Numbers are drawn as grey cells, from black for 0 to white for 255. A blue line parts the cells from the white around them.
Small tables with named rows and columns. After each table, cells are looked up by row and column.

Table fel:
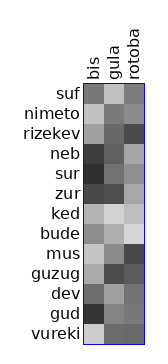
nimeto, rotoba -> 140
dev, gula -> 159
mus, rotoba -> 73
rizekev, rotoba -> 75
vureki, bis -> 204
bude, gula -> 175
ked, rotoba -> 189

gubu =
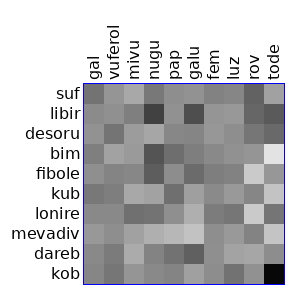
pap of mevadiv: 183
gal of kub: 120
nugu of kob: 137
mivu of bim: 154
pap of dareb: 114
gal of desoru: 146
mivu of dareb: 171
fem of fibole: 126
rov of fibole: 202
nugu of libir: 65
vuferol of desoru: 116
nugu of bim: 84
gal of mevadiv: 152
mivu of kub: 168
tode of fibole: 151
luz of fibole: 130
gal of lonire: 137
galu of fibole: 107
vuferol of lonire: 137
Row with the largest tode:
bim

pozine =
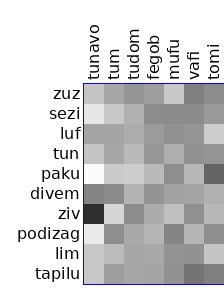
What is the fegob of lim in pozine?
169
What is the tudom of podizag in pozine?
169
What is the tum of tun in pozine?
167
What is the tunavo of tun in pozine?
197
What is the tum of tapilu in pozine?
158
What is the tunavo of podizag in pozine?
235
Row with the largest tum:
ziv

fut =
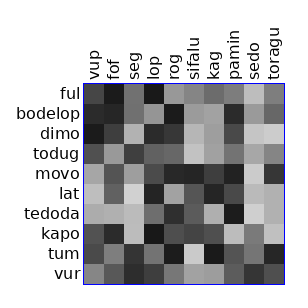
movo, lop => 75
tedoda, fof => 176
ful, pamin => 125
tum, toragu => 38
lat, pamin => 73
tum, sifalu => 202
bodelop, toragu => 103
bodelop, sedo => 154
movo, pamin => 34
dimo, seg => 178
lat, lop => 36
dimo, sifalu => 182
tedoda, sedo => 207
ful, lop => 25
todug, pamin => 115
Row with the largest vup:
lat

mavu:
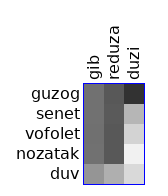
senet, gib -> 113
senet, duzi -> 182
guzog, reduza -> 88
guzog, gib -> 113
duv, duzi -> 217
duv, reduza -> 175
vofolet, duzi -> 211
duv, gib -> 149
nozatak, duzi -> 241
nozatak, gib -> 113
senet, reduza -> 90
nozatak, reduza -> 88
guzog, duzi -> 50
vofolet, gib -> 112
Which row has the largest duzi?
nozatak

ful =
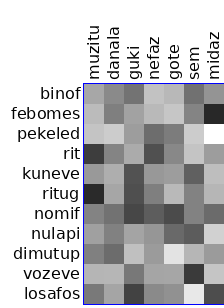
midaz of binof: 148
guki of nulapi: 164
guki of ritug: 79
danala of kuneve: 174
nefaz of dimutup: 155
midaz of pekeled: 255
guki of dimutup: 192
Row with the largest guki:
dimutup

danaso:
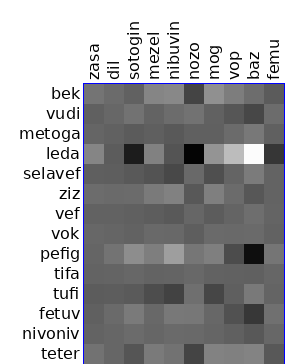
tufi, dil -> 93
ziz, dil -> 106
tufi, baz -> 121
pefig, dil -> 115
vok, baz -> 106
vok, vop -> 105
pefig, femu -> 117
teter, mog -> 130
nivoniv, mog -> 101
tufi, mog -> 70
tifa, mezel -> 99
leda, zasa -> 133
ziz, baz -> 87
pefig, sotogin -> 141
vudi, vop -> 86
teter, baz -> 131
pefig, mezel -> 126
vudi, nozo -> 114
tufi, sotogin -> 90
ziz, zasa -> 108

